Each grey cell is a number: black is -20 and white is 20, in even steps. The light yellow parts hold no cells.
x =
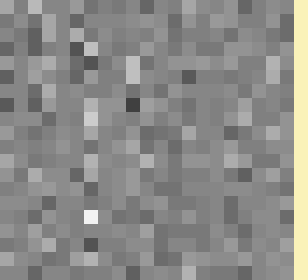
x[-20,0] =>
6
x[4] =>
[4, 1, 4, 7, 2, -3, -7, -1, 2, 10, -2, 1, 3, 3, 4, 2, 4, 0, 0, 8, 2]
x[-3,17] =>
-1
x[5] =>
[-5, 1, 5, 2, 0, -4, 4, 0, 0, 10, 2, 1, 0, -6, 0, 0, -1, 0, 1, 7, -1]
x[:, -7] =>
[2, 0, 0, -1, 4, 0, 1, 1, 1, 1, 0, 3, 0, 1, 0, 0, -1, -1, 3, 0]
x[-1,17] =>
-4
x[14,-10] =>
3
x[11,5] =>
1
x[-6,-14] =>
0
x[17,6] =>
-7
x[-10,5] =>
1
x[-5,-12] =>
-1
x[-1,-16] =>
-1
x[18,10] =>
4
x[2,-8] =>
0
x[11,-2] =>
-1
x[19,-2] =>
2
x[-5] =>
[1, 0, -3, 3, 1, 0, 18, 2, -2, -1, -3, 1, 0, 3, 0, 1, -3, 0, 2, 2, -3]
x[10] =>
[0, 1, 0, 1, 3, 1, -2, 1, 3, 6, -2, 1, -3, 1, 0, 2, 4, 0, 0, 2, 2]
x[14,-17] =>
1
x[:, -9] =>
[0, -3, -2, -1, 3, 0, 3, 0, 2, -1, -3, -1, -1, -2, -1, 0, -1, 1, -2, 1]
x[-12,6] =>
12
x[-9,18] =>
-1
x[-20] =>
[6, 0, 9, 1, 1, 4, -2, 0, -1, 1, -4, 1, 0, 6, 2, 1, 3, -4, 0, 2, 1]
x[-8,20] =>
0
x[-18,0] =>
1
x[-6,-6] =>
1
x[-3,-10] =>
-2
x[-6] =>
[2, 2, 1, -4, 1, 1, -1, 0, 2, -1, 2, 3, -1, -1, 0, 1, -3, 1, 1, 2, 4]
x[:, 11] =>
[1, 2, 3, 1, 1, 1, -2, 3, 0, -2, 1, 2, 1, -2, 3, 1, -2, -2, -3, 2]
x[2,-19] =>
-5
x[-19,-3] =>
0

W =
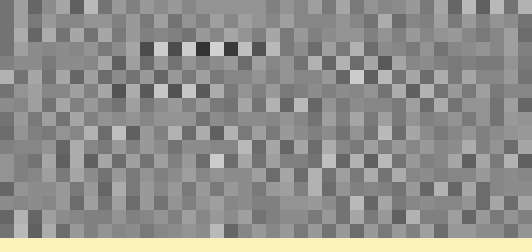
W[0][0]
-2
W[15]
[-4, 8, -4, 5, 2, 1, 0, 0, 3, 0, 1, 3, 0, 5, 1, 4, 2, 5, -2, 0, 2, 2, -1, 4, -2, 6, -1, 4, -5, 8, 0, 0, 5, -4, 4, -1, 3, 0]
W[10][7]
-1
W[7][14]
4
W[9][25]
3
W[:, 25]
[-1, 1, 3, 8, -3, 12, 1, 2, 6, 3, -1, 8, -1, 0, 9, 6, -3]
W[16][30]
5
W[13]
[-4, 3, 2, 2, 4, -1, 4, -4, 7, -1, 4, 1, 4, -1, 4, -1, 4, 2, -1, 4, 5, 0, 8, -3, 3, 0, 1, 0, -2, 4, -4, 8, -4, 6, -3, 1, 2, 2]
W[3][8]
2
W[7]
[2, 1, 5, -2, 6, 0, 4, 0, -2, 5, -1, 2, 4, 0, 4, -1, -2, 6, -2, 8, -4, 9, -4, 3, -1, 2, 1, 1, -1, 5, -3, 7, -2, 3, 3, -2, 5, -4]
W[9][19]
-1
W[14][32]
1
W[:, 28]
[2, -3, 0, 1, 6, -2, 7, -1, -1, -3, 4, -2, 7, -2, -1, -5, 4]
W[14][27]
6
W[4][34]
-1
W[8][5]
6
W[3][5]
1
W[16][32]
4
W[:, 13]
[1, 3, -2, 12, 3, -1, 11, 0, 3, -3, 2, 4, 5, -1, 0, 5, 3]
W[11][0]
3
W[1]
[-2, 5, -1, 4, 1, 1, 3, 3, 0, 4, -1, 5, -2, 3, 0, 5, 1, 5, 3, 1, 5, 1, 1, 1, 3, 1, -2, 7, -3, 1, 0, 5, -1, 4, 0, 3, 2, -2]
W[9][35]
2
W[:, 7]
[-2, 3, 6, -1, 6, -3, 6, 0, 3, -3, -1, 6, -2, -4, -2, 0, 3]
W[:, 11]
[2, 5, 1, 12, 4, -4, 11, 2, 3, 0, 2, 5, 0, 1, -2, 3, 1]
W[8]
[-2, 4, -1, 5, -2, 6, 0, 3, 2, 3, 1, 3, 3, 3, -2, 2, 0, 2, 2, 1, 3, 1, -2, 5, 0, 6, -1, 5, -1, 3, 0, 1, 3, -1, 3, -2, 4, 3]
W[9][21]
2
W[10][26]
5
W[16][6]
0
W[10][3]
3
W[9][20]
4
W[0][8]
4
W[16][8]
1
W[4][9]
5

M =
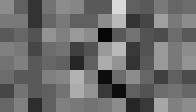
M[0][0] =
2
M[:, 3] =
[-2, -4, 3, -3, -4, 0, -5, -5]
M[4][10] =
-6
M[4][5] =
-14
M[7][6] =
-2
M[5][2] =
-6
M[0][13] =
-3
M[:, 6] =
[-6, -5, 2, -7, -5, 0, 3, -2]
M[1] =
[-1, -1, -12, -4, -1, -5, -5, 2, 9, -12, -9, 5, -1, 2]
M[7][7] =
-1
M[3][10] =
-7
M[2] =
[-6, -4, -7, 3, 0, 4, 2, -19, -6, -2, -7, -8, -3, -6]
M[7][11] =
6
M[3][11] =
4
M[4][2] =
-6
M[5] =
[-3, -6, -6, 0, 1, 8, 0, -18, -3, 2, -4, -10, -5, -8]
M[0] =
[2, -5, -12, -2, 2, 1, -6, -6, 14, -5, -6, -1, -4, -3]
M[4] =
[-2, 0, -6, -4, -5, -14, -5, 7, 3, -12, -6, 4, -1, 3]
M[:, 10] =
[-6, -9, -7, -7, -6, -4, -7, -11]
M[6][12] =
-2
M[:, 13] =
[-3, 2, -6, 2, 3, -8, -4, 2]
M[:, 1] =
[-5, -1, -4, -1, 0, -6, -2, 0]
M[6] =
[-9, -2, -6, -5, -2, 7, 3, -11, -18, -5, -7, -3, -2, -4]
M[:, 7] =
[-6, 2, -19, 4, 7, -18, -11, -1]

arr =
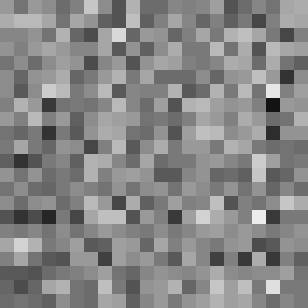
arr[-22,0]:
4
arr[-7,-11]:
0
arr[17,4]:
1
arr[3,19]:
9
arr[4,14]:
-1
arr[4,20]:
-2
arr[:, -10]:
[1, 6, -4, 7, 5, -3, 8, -7, -3, -7, -1, -1, -6, -2, 5, -11, -1, 0, -6, 2, 8, -1]
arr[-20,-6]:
8
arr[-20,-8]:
6
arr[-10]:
[3, -2, 3, -3, -1, -3, 8, 0, 4, 5, 3, -6, -6, 1, 3, -4, -3, -5, 11, -6, -4, 3]
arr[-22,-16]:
11
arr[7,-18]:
-2
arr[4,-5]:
6
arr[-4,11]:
-1
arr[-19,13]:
-1
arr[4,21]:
-5
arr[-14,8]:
5
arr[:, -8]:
[1, -4, 6, -1, -1, 2, -3, 9, 6, 10, 4, 3, 3, 2, 1, 13, 4, 1, 1, 3, 1, 5]
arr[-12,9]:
-6
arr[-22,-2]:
6
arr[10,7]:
0
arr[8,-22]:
4
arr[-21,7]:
-5
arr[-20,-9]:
0
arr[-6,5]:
-2
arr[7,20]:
4
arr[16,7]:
4
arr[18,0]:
0
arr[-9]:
[-2, 2, -3, -4, -1, 2, 0, -2, 3, -2, 2, 3, -2, 4, 2, -1, 3, -2, 3, -4, 1, -3]
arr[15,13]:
5
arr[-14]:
[4, 0, 9, 0, 4, -5, 2, 6, 5, 4, -2, -1, -3, 0, 6, 4, 0, 7, 4, -3, -2, 8]
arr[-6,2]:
1
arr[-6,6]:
1
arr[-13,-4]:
7
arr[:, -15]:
[2, -5, 6, 6, 1, 4, 9, 1, 6, 7, 0, 7, 0, -2, 4, 10, 4, -5, -10, 5, 10, 6]

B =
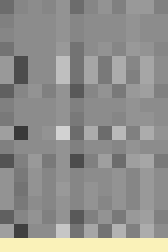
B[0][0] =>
-3
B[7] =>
[0, 2, 2, 2, 3, 0, 2, 2, 2, 3, 2, 2]
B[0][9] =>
4
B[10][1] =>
2
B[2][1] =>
2
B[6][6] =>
1
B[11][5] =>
-8
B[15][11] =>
0
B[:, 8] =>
[0, 2, 2, 1, 7, 7, -1, 2, 1, 9, 1, -3, 3, 3, 3, -1, 8]
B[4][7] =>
-1
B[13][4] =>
4
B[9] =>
[5, -11, 2, 3, 13, -3, 7, -3, 9, 0, 7, 3]
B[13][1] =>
-2
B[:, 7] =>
[3, 2, 2, 3, -1, -1, 3, 2, 2, -3, 2, 5, 2, 2, 1, 3, -2]
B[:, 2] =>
[2, 2, 2, 2, 2, 2, 3, 2, 2, 2, 2, 4, 3, 3, 2, 3, 2]
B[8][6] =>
2
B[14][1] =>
-1
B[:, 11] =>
[0, 2, 2, 1, 2, 2, 0, 2, 2, 3, 2, -1, 2, 2, 2, 0, 2]
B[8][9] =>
3
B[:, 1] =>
[1, 2, 2, 2, -8, -8, 1, 2, 2, -11, 2, 0, -1, -2, -1, 1, -10]
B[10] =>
[0, 2, 2, 2, 3, 0, 2, 2, 1, 3, 2, 2]
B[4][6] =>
6
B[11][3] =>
-1
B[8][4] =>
3
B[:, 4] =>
[3, 3, 3, 4, 10, 10, 3, 3, 3, 13, 3, 3, 3, 4, 3, 3, 11]
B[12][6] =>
2

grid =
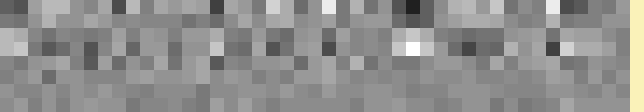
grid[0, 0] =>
-5
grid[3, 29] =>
20
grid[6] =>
[3, 1, 1, 3, 1, 3, 2, 4, 2, 1, 0, 2, 2, 2, -1, 2, 2, 3, 3, 2, 4, 2, 1, 4, 2, 2, 3, 3, 2, 0, 1, 1, 3, 3, 3, 2, 1, 1, 1, 3, 3, 2, 1, 3, 1]
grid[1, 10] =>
1
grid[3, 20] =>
-2
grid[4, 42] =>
3
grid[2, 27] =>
0
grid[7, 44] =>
3
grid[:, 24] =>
[-1, -1, 5, 3, 0, 3, 2, 2]
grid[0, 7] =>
6
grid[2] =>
[9, 7, 1, -2, 1, 0, -1, 0, 5, 0, 4, 3, 0, 4, 4, 7, 0, -1, 4, -1, -3, 3, 4, -3, 5, 1, 2, 0, 7, 11, 7, 0, -1, -3, -2, -2, 3, 4, 5, -2, 6, 5, 5, 2, 0]
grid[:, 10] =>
[0, 1, 4, 4, 0, 5, 0, 1]
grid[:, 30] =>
[-5, -5, 7, 11, 2, 3, 1, 2]
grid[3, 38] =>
6
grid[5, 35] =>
1
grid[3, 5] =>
1
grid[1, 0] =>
-1
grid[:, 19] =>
[13, 6, -1, -7, 3, 2, 2, 0]
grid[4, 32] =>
4
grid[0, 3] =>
9
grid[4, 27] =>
2
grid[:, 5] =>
[3, 3, 0, 1, 0, 3, 3, 3]
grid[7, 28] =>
4
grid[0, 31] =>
2
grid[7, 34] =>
3
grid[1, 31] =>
3
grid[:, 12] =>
[4, 1, 0, -3, -2, 3, 2, 2]
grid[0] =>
[-5, -7, 5, 9, 9, 3, 1, 6, -8, 9, 0, 6, 4, 6, 5, -10, 6, 4, -1, 13, 7, -3, 3, 17, -1, 8, -2, 3, -7, -15, -5, 2, 8, 9, 4, 11, -2, 2, 0, 17, -8, -6, 0, -1, 4]
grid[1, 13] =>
-2
